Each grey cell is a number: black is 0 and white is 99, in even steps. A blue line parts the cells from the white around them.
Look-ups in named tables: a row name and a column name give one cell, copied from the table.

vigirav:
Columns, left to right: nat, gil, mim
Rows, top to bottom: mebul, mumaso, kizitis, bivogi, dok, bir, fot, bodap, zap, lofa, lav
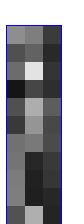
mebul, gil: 49
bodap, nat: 45
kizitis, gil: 88
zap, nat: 48
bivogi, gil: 27
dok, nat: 31
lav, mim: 14
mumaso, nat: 31
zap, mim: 21
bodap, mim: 22
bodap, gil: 15
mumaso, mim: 16
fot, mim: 29

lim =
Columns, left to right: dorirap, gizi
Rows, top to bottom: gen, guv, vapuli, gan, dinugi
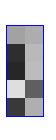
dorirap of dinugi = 22
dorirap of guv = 18
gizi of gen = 67
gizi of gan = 37
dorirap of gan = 86
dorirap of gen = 63
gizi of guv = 72
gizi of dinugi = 68
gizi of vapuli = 73
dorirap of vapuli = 15

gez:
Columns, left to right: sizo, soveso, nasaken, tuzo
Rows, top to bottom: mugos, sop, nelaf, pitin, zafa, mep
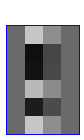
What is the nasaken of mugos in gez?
55
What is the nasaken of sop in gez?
27
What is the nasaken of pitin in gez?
54
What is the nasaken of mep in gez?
55
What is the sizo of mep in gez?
41
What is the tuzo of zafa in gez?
41
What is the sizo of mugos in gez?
41
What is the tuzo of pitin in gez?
41
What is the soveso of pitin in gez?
72
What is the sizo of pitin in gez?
41
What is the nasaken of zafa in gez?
29

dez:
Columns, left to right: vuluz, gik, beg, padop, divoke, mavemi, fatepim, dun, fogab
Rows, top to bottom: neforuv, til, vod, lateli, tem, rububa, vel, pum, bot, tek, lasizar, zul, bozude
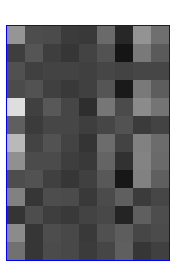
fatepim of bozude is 37
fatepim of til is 8
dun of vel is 50
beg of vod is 26
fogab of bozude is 25
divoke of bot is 25
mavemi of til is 32
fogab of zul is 29
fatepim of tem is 29
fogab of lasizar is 30
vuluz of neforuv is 58
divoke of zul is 22
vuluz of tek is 50
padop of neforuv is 23
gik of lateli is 32
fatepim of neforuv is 15
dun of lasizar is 37
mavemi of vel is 42
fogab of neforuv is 43
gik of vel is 26

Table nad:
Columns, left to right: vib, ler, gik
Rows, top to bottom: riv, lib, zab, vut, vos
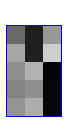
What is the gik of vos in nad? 2
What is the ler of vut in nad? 55
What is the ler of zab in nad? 69
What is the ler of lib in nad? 12
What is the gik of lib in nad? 80
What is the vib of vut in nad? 51
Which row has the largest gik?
lib

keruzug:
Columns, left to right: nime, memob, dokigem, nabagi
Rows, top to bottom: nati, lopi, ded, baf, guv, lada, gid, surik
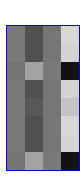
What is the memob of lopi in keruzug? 31
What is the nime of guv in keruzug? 47
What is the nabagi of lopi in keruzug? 82
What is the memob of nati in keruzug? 31
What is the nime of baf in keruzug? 47
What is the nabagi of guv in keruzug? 76

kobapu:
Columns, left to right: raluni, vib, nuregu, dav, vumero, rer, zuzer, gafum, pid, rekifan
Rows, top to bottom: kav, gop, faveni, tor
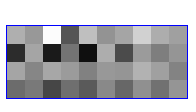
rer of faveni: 59
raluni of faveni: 64
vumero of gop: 6
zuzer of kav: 64
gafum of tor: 56
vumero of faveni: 50
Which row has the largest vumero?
kav

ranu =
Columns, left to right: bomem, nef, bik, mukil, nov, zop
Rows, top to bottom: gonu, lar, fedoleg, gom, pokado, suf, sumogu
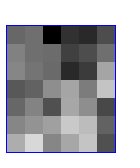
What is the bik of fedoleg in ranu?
41
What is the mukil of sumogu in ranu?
65
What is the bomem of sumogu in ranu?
67
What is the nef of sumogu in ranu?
84
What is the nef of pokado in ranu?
51
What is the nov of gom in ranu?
48
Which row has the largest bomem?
sumogu

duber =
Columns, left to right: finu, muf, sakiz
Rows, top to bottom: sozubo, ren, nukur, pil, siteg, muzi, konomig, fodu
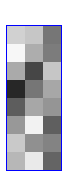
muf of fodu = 91
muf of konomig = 56
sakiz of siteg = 58
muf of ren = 67
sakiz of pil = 65
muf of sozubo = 77
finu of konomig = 78

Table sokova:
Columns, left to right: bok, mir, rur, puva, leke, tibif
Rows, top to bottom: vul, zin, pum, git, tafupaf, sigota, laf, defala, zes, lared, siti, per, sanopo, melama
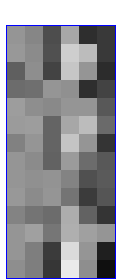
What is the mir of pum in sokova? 55
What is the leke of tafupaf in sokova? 58
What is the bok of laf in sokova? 50
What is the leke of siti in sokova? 38
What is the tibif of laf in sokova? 20
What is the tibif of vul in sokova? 22

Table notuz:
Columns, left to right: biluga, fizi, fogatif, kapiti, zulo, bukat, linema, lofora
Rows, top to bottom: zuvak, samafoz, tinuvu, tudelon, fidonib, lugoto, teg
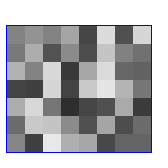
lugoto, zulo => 31
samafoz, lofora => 44
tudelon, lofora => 46
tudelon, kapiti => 26
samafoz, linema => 50
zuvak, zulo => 27
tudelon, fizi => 25
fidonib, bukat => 31
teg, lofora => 39
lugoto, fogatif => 76
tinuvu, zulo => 65
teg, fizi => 25

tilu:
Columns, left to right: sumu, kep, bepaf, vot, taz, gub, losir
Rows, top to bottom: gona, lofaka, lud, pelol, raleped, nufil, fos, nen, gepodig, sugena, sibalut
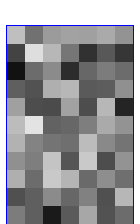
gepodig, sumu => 68
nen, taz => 78
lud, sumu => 7
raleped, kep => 30
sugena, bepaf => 54
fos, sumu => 69

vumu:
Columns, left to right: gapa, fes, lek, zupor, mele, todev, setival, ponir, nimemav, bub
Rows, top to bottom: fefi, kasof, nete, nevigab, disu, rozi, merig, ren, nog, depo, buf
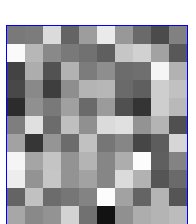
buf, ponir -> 67
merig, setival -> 52
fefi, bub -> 50
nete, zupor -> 69
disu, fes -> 56
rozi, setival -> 87
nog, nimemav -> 33
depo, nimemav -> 70
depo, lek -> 42
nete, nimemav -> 95
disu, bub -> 72
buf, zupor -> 82
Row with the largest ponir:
ren

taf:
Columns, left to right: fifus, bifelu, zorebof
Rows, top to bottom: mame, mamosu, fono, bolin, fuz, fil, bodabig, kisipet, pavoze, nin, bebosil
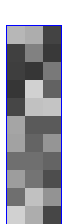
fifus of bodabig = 63
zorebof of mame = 26
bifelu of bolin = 81
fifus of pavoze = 61
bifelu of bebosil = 67
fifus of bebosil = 81
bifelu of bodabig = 39
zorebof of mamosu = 22
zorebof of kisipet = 39
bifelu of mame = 67
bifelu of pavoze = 45
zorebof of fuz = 76

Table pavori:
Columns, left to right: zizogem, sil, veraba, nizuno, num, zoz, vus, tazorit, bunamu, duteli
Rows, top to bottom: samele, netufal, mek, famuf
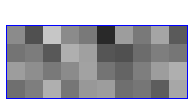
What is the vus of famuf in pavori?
43
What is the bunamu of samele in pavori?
64
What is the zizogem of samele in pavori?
54
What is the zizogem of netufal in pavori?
45
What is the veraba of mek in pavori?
47
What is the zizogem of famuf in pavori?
43
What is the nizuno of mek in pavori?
54
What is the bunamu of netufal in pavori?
49
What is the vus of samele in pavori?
61
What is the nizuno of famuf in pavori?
46
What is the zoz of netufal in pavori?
33
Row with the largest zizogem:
mek

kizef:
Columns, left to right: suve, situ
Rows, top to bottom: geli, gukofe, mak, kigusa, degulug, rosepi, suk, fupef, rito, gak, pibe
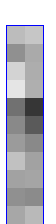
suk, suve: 60
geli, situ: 77
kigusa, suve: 89
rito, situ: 64
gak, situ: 54
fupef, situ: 63
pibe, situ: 72
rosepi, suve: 53
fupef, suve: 75
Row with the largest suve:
kigusa

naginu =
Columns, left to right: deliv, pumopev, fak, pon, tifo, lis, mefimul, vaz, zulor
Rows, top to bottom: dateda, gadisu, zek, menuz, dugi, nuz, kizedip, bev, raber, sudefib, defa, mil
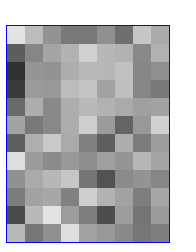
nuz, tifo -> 80
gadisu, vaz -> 53
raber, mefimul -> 54
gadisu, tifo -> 81
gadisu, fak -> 64
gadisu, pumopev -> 52
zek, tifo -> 72
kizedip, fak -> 78

